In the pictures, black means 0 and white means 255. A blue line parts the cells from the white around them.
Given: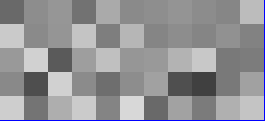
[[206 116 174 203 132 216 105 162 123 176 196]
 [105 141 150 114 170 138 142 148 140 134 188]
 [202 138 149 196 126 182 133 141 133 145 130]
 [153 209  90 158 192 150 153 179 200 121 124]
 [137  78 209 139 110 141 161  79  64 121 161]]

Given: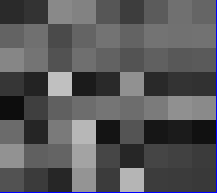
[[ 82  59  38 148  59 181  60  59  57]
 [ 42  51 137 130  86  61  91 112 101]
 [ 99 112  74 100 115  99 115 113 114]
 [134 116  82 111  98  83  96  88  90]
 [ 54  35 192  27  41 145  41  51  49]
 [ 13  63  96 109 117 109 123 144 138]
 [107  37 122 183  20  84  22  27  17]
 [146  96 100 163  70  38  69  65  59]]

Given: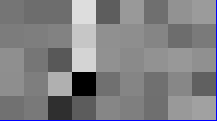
[[113 121  47  92 134 127 111 153 161]
 [117 109 109 221  93 153 111 146 155]
 [124 126 130 198 144 142 133 109 122]
 [143 118  88 212 145 138 146 152 144]
 [142 126 176   0 112 133 112 135  96]]

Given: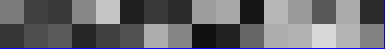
[[ 55  78  90  38  63  81 174 133  17  34 102 173 177 216 181 131]
 [124  65  57 134 197  31  57  42 157 168  22 182 153  87 171  42]]

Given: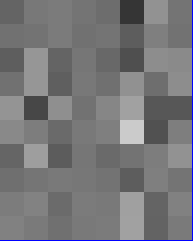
[[129 122 112 121 123 161  99 122]
 [100 120 123 116 109  53 146 116]
 [113 115 123 113 116  93 127 114]
 [ 94 150 100 118 104  79 141 138]
 [113 150  95 120 112 145 110 141]
 [148  71 143 114 134 161  87  87]
 [137 125 106 121 127 203  81 126]
 [101 158  92 118 106 115 125 146]
 [111 117 121 119 115  93 127 116]
 [124 130 107 123 121 160 100 129]]

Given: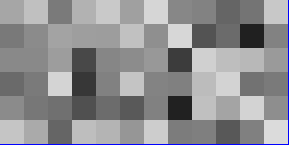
[[197 170 101 190 180 150 205 124 127  88 128 219]
 [166 192 122 178 201 160 214 135 130 101 116 200]
 [121 139 163 158 157 193 143 215  83 107  32 130]
 [137 137 157  72 134 140 152  60 208 190 184 154]
 [106 122 212  55 129 196 131 128 188 211 114 122]
 [139 119 112  80 108  89 129  33 192 164 211 142]]

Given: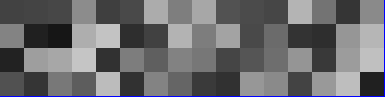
[[ 81  53 120  93 188  49 131 101  58  49 151 138  67 153 190  32]
 [ 66  68  71 140  63  73 172 126 167  82  75  70 180 115  53 138]
 [131  32  22 174 195  46  65 179 125 163  73 107  51  46 150 182]
 [ 34 158 167 197  49 125  95 130 119  69  85 110 149  57 156 192]]

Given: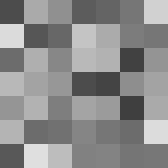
[[ 88 223 189 129 131 117 119]
 [ 76 170 144  92 100 118 209]
 [219  86 103 196 171 124 118]
 [108 175 135 185 178  65 148]
 [184 163 151  76  68 141 163]
 [149 178 126 164 155  63 170]
 [180 108 113 132 118 108 220]]

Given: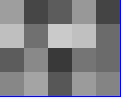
[[135 164  87 155 132]
 [158  70  92 152  68]
 [191 112 202 192 107]
 [ 92 137  57 117 107]]
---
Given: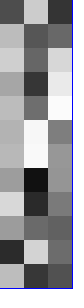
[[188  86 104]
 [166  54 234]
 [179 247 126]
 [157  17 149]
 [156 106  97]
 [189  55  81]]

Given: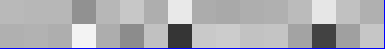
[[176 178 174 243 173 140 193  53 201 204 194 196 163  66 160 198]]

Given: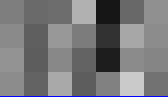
[[138  95 152 124  50 167 140]
 [140  99 169  93 129 202 114]]

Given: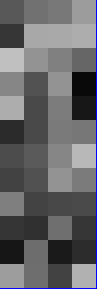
[[ 54 168 169 173]
 [134  82 147   9]
 [ 43  73 122 119]
 [ 66  81 147 123]
 [ 53  48 111  54]
 [157 110  66 177]]

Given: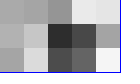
[[178 198  45  72 164]]

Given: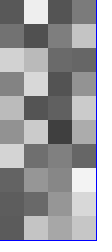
[[114  80 126 196]
 [131 216  83 147]
 [146 203  63 172]
 [ 99 150 135 243]
 [ 91 196 167 198]]
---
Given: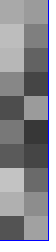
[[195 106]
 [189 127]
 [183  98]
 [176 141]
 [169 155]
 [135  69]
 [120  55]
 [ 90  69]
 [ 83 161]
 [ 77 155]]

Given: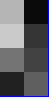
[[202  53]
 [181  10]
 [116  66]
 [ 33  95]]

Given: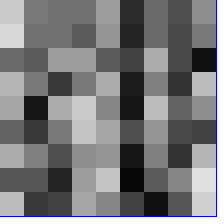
[[216 113 113  91 149  36 105  73 120]
 [202 120 113 113 157  44 105  79 142]
 [188  57  65 165 134  65  15  85 208]
 [180 120  57 120 172  28 128  51 188]
 [172 128  79 142 149  22 128  51 180]
 [165  22 172 202 134  22 188  99 142]
 [105  91 157 157  91  65 172  73  15]
 [ 99  57 120 195 165  79 149  73  65]
 [ 85  85  36 157 195   7  91 134 224]]

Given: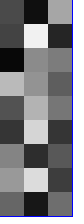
[[186 147  94]
 [153 220  61]
 [132  45  88]
 [102  23 110]
 [ 82 179 118]
 [ 74  15 166]
 [ 67 241  37]
 [ 53 213  53]
 [  8 139 124]]

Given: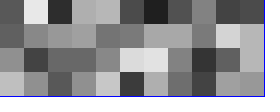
[[191 144  88 144 199  59 175 110  67 160 152]
 [144  67 104 104 136 219 226 130  52  96 183]
 [ 96 136 152 160 116 122 168 168 122 212 183]
 [ 88 232  45 175 183  75  31  81 130  67  75]]

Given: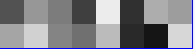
[[165 209 132 112 187  41  21 215]
 [ 82 151 124  63 236  48 173 157]]

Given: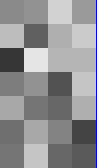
[[189  96 175 203]
 [168 117 103 175]
 [138 146 210 154]
 [125 146  82 197]
 [117 197 103  90]
 [111 168 131  68]
 [ 54 229 181 181]]

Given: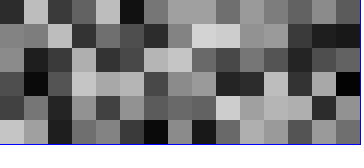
[[197 160  30 111 131  58  10 139  24 105 175 154  84 154 111]
 [139  30  58 175  51  72 181 197 105  72 118  84  36  78  98]
 [131 125 189  51 111  78  44 131 211 205 146 154  58  30  24]
 [ 78  10  84 197 168 181  72 139 154  36  44 189  51 168   3]
 [ 65 118  36 146  65 146  91 105  98 205 160 181 175  44 146]
 [ 44 189  58  98 189  17 118 160 160 111 154 125  98 139  91]]
